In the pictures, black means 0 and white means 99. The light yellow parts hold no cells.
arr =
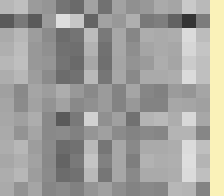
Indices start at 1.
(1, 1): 71
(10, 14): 70
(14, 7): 58
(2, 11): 47
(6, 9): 65
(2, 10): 68
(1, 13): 64
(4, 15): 76
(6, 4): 54
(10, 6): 50
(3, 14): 85
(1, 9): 63
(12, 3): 63
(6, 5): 42
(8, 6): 53
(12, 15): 70
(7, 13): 60
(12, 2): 68
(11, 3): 61
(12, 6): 47
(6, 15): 74
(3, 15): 73
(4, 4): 56
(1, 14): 78
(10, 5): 54
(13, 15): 74
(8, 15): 62
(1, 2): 74
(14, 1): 66
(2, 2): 47
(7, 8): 60
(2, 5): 86
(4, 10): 55
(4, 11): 64
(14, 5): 54
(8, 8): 60
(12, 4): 53
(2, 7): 39
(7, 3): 64

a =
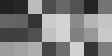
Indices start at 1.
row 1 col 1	13
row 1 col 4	30
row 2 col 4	79
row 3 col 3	31
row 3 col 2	25
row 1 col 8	45
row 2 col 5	82
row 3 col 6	50
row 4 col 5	43
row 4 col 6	81

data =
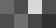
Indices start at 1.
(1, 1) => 41
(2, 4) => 19
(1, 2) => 30
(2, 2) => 43

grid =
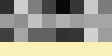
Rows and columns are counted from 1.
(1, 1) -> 18
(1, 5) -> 3
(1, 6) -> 21
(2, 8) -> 64
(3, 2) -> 64
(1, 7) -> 78

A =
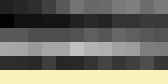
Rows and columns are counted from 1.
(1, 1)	13
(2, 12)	22
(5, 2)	17
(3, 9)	40
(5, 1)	18
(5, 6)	16
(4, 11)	49
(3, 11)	34
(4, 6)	75
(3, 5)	30
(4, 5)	64
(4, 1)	65
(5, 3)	16
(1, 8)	41
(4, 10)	61
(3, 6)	32
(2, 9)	20
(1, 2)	15
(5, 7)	20

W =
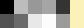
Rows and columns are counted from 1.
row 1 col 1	0
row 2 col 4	98
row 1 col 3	59

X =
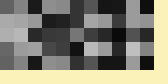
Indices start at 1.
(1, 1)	38
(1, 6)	20
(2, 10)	60
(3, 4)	22
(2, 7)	64
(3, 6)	46
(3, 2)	71
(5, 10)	60
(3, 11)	15
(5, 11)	6
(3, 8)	15
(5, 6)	19
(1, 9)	9
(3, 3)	16
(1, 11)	6

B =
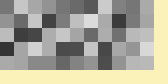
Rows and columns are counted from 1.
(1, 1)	46
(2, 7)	85
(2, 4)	26
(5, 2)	64
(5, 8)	30
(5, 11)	72
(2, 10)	47
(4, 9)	65
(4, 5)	29
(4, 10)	58
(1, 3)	65
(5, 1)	66
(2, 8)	66
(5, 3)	53
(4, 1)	20
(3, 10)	72

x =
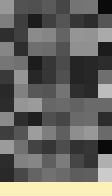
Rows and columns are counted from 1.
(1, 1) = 59
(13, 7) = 37
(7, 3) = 34
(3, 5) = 39
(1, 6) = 45
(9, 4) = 31
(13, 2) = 28
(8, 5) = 41
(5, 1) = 46
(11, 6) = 19
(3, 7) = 57
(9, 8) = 17
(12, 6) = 27
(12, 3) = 52
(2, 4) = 25
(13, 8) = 79
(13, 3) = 39
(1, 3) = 31
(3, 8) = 66
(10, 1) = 24
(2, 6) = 21
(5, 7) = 15
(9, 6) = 41
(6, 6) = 14
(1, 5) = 27
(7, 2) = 50
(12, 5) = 48
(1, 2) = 32
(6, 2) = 58
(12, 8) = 68
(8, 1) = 17
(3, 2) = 25
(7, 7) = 16

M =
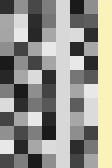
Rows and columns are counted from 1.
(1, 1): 18
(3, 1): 64
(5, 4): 64
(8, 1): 85
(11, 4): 85
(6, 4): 17
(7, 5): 84
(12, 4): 55
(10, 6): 55
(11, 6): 17
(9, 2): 64
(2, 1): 65
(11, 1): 90
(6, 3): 85
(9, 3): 90
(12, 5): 84
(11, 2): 15
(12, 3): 10
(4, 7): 65
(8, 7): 85
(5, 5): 84
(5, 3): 26
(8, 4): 34
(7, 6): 64
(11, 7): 46
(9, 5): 84
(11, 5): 84
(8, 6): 36

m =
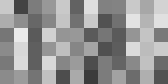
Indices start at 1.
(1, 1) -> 78
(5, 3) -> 37
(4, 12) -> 79
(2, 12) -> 87
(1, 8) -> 50
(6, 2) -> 60
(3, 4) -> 81
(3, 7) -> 35
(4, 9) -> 36
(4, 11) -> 73
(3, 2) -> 91
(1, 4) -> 59
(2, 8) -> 32
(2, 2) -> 55
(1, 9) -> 51
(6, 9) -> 63
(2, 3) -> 40
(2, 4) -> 52
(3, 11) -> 76
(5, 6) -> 60
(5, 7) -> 30
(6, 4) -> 75
